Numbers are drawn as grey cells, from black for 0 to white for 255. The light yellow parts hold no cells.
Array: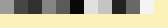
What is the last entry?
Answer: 244
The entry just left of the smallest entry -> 90
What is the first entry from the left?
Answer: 155

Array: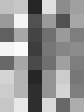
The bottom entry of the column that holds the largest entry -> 231
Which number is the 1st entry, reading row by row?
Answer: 192
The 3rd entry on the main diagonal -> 68
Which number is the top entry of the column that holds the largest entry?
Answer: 198
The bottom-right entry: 173
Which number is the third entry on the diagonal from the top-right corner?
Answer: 111
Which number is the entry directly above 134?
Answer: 154
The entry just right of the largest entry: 61
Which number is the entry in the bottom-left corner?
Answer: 198
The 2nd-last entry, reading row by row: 104
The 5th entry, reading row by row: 140
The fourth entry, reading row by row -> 224
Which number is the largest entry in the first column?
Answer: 244
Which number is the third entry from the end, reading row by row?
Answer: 218

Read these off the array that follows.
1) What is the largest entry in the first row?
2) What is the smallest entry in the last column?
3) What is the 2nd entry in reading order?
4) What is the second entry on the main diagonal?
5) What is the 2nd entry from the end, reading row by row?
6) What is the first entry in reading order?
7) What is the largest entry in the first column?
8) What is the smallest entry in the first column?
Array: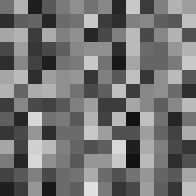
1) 200
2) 46
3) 178
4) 95
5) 54
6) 114
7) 178
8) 31

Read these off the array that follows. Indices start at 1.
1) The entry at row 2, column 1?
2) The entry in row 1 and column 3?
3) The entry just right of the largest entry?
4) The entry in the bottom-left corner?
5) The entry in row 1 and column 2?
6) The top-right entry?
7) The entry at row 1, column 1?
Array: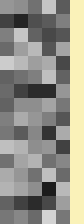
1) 65
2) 113
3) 119
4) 119
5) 142
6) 91
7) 150
